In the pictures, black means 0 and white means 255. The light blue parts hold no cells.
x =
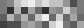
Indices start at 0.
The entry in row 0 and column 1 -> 135
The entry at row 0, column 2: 195
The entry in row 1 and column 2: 180
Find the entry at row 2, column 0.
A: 93
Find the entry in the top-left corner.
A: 121
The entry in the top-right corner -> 121
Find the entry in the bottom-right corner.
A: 165
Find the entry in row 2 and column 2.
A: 121

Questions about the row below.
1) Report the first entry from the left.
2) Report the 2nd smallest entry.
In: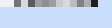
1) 241
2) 91

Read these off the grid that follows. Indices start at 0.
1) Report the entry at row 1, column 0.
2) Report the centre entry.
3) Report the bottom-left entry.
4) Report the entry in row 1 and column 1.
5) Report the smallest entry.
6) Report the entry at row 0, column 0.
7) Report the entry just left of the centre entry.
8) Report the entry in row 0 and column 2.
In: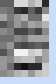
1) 123
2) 123
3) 137
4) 110
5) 17
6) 97
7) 137
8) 216

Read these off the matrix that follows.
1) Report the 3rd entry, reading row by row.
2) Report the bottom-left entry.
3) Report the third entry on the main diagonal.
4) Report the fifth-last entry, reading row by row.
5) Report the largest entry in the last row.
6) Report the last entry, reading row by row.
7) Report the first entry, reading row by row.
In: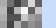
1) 67
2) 159
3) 83
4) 67
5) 173
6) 129
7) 173

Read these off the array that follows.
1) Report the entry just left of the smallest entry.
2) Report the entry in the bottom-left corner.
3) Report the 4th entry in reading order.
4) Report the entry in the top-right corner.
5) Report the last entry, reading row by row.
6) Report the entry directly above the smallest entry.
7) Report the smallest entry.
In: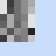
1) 128
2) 60
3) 142
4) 169
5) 198
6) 226
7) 35

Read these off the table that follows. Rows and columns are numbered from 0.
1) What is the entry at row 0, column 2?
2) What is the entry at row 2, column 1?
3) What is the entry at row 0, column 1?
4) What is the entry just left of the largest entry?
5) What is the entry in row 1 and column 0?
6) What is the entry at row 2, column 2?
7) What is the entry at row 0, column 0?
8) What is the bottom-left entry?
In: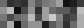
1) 59
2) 75
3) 47
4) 160
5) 147
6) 107
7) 107
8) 91

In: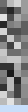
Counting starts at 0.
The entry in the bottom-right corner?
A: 126
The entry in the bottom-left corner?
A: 186
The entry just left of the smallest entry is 126
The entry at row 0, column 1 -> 186
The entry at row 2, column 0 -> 226
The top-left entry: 110
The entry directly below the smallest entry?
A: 186
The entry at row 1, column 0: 79
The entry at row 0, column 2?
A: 212
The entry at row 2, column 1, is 79

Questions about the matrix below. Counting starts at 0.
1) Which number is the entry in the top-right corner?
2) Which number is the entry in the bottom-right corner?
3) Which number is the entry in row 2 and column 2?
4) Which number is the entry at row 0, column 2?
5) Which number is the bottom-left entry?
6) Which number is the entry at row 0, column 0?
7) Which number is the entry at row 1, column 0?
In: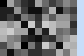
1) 106
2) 188
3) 31
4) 92
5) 106
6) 0
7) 31

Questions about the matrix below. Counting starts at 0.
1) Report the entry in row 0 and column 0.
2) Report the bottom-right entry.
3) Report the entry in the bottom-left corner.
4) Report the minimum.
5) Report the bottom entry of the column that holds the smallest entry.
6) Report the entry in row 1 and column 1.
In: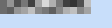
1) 107
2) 163
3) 107
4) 51
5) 191
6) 95

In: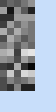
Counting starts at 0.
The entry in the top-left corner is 76
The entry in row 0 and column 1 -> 103
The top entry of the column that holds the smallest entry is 145
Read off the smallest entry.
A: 7
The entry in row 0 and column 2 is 89
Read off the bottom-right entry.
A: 33
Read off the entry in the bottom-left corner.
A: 76
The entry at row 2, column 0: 48
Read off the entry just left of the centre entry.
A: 145
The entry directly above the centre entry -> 131
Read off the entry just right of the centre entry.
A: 131
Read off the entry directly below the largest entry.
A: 117
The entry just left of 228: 216
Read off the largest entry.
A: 228
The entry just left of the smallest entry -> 48
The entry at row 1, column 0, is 158

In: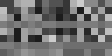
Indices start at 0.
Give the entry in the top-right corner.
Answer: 137
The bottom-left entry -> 95
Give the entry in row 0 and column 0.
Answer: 68
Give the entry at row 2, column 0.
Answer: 177
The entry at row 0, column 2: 161
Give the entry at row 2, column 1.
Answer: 137
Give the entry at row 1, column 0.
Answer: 190
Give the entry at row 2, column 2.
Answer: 28
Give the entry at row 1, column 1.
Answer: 68
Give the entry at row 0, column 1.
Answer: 68
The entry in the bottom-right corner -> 137

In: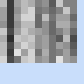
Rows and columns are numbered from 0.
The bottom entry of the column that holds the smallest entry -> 74
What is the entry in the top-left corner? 187
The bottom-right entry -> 145
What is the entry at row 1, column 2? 145
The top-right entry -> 129
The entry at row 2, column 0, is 159
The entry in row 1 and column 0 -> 159
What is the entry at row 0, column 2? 159
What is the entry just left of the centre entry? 172
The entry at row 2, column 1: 58
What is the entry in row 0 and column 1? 58
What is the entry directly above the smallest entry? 74
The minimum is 46
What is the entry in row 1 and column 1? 58
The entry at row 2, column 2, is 159
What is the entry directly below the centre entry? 145
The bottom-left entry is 211
